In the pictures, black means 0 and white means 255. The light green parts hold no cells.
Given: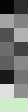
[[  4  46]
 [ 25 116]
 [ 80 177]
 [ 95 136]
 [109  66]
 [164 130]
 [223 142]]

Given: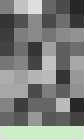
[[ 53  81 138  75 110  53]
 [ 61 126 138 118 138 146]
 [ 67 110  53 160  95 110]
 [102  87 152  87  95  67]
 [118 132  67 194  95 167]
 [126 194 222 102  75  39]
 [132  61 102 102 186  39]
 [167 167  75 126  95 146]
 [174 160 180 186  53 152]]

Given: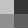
[[144  97]
 [196  55]]

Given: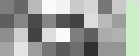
[[ 95 134  74 134  82  67 221 185 157]
 [126 103 185 250 242 201 214 118 201]
 [141 207  67 221 250 126  95 171 177]
 [164 228 157 118  89 110  48 149 149]]

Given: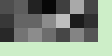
[[ 40 116 140 109  70 132  85]
 [ 56 101 101 140 190  27  48]
 [ 78  93  34   7  63 169  70]]

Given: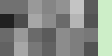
[[ 32  76 167 140 106 181  83]
 [ 98 167 120  98 140 126  83]
 [106 153 106  91 140 126 120]
 [113 113 153 133 146 196  91]]
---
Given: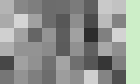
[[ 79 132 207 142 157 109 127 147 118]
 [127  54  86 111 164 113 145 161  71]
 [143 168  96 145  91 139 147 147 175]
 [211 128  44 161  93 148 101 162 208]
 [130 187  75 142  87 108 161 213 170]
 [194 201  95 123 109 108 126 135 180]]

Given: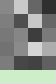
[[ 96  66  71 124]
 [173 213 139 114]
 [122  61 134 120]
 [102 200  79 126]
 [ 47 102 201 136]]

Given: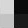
[[ 26 195]
 [ 11 215]]

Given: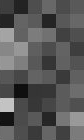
[[123  64 102  58  78 111]
 [153 119  38  89  75  19]
 [ 80  91  70  55  74 195]
 [109  91  54  53  15  71]
 [ 96  58  91  99  71  87]
 [ 83  97  53  88 127 150]
 [ 62  99  77  95 151 135]
 [ 79  65 113 124  98 164]
 [103  88  36  91 100  36]
 [ 89  76 104  78  35  62]]

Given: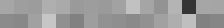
[[134 129 191 174 161 145 138 143 146 158 129 144 198 161 136 139]
 [165 166  53 180 147 165 193 162 154 157 154 170 175 156 158 166]]

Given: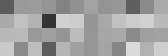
[[206 177 218 134 164 150 160 181  92 189 138 202]
 [161 159 140 169 166 150 188 149 160 153 186 185]
 [185 208 204 192 168 149 205 208  52 179 193 170]
 [171 139  95 151 147 162 145 131 149 156 154  92]]

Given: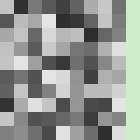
[[222  46 110 160 226  74 112 142 128]
 [131 149  60 121 103  88  82 136 197]
 [229  69  74 150  75 196 223 171  51]
 [209 187 186 149 211 130  87 197  97]
 [166 176  65 147 217 228  82 116  92]
 [187 135  81 111  56  80 159 228 196]
 [223 176 109 118 166 201  90 151 193]
 [130 102  45 190 183 216 103 195 167]
 [123 196  99  54  46 228 168 187  86]
 [113 200 172  98  65  89 120  49 195]]

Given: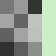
[[141  93  48]
 [191 163  97]
 [194 100 165]
 [ 52 153 120]]

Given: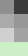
[[163 208]
 [152 170]
 [ 59 143]]
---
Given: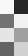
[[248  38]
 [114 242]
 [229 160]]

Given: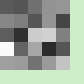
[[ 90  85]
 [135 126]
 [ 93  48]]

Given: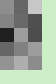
[[142 102]
 [132 105]
 [ 31 157]]

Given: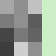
[[167 143]
 [123 144]
 [ 69 121]]

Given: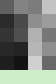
[[ 95 131]
 [ 43  75]
 [ 53  79]]

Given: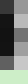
[[ 56 152]
 [ 20 186]
 [ 18 115]]

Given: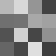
[[184 216]
 [112 114]
 [ 82 209]]

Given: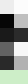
[[237 252]
 [  6 191]
 [ 26  43]]

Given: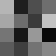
[[181  30]
 [167 109]
 [117  22]]
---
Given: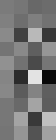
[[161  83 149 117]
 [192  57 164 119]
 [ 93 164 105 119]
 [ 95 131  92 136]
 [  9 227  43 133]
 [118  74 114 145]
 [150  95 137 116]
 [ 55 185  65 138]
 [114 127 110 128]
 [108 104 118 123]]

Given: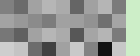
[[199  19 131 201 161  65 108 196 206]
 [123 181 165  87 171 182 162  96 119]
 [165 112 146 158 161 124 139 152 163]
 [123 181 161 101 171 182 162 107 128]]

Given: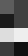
[[ 17  59]
 [238 221]
 [ 64  27]
 [ 64  93]]

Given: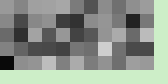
[[153 158 111 146 124 171 128 189 148 142   9]
 [ 73  74 113 206 111 118  66  73  75 100 130]
 [187 106 171 148  87  67 151  87 163  47 106]
 [120  34 121 149 140  50  61 145 136  73 136]
 [156 143 112 140  82 123 167 162 160 133 153]]

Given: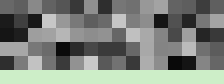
[[102 133  20   9 141 173  57 114  89 201 146  58 115 194 123  46]
 [ 92 112 187 134 132 168 104  58  58  72  43  11 107 120 167 167]
 [ 57  37 160  73 133 169 192 102 146 141 149 182 162 158  30  21]
 [164 119  36  81  21 141 126 197 106  94 121 152 199  24  63  27]
 [ 95  61  94  99 163 152 112 118  46 143  56  85  98 137  95 104]]

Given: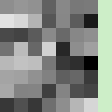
[[214 182 142 111  55  80  55]
 [ 68  78 132  63 132 131 168]
 [ 58 103  95 129 145 161 164]
 [  0  46  56 120 190 194 184]
 [160 142  39 209 103 187 114]
 [143 135 105 138  91  67  73]
 [ 25  92 135  86 179 215 226]
 [122 120 136  97 145 150 142]]
